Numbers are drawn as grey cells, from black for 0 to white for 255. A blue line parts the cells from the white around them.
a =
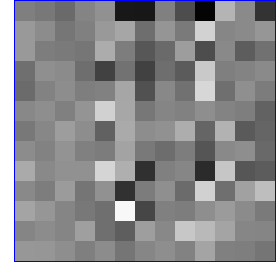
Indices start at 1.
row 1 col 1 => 127
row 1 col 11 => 180
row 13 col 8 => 142
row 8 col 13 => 105
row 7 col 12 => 90
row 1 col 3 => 106
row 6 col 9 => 129
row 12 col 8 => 136
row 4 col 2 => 143
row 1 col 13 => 51
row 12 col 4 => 159
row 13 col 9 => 130
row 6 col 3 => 128
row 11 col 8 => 128
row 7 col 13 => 101
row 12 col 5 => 111
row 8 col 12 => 142
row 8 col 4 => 128
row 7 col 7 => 141
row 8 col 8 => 109
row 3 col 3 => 122
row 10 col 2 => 125
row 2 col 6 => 166
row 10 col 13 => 190
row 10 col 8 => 143
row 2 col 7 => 110
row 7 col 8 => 145
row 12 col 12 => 134
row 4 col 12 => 131
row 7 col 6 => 170
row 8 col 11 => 137
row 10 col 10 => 209
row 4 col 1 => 111
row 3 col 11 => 137
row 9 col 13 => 92

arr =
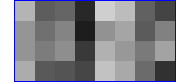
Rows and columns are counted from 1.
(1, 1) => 180
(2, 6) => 165
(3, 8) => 163
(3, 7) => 122
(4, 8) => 49
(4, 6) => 169
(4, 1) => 172
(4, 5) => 194
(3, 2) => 124

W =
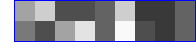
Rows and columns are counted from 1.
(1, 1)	163
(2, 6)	249
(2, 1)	121
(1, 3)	78

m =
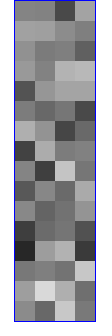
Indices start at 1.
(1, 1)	132
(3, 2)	123
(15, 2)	217
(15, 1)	158
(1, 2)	130
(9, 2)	63
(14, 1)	120
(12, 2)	107
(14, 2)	127
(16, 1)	139
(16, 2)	104
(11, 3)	114
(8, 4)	129
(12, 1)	62
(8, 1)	66
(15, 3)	175
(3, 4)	96
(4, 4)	184

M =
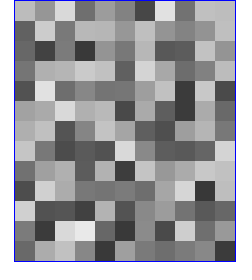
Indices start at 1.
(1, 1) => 188
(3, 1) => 103
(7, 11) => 120
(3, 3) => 123
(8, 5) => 82
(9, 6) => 61
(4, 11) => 188
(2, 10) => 147
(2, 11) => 191
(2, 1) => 97
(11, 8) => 156
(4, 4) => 202
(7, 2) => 192
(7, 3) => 84
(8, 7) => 137
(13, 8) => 110
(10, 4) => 120
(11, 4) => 65
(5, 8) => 193
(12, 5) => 103
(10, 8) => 166
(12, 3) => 217
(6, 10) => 171
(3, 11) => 148
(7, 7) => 95
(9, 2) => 160
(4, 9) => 109
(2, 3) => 121
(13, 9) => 123
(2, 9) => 131
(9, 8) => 152
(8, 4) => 90
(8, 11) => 212
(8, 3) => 76
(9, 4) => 92
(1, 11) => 189

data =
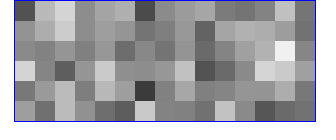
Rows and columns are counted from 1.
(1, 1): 82
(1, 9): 155
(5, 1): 120
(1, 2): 185
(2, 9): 152
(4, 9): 193
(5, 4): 126
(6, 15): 114
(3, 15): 134
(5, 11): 133
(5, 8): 129
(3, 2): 130
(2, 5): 158
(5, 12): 149
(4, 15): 160
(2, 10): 99
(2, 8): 127
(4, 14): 202
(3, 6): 109
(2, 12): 177
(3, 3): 149
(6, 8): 131
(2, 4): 141
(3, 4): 128
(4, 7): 141
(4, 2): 133
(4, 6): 143
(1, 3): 212
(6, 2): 112

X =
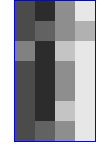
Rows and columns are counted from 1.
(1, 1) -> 75
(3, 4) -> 231
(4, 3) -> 142
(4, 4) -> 231
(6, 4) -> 231
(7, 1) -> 75

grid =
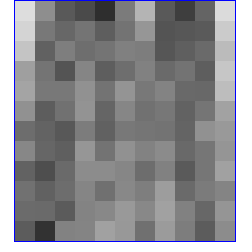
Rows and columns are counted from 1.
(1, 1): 221
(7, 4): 124
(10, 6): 136
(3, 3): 126
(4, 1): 159
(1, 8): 89
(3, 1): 196
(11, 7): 136
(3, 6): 128
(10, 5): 112
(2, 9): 87
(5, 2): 120
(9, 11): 161
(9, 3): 106
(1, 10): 100
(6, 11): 162
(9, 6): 134
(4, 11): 198
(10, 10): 123
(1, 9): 62
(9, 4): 140
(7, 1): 109
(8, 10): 118
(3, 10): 106
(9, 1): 98
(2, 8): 84
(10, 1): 113
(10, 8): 157
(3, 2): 97
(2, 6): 115
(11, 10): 103
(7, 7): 117
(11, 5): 136
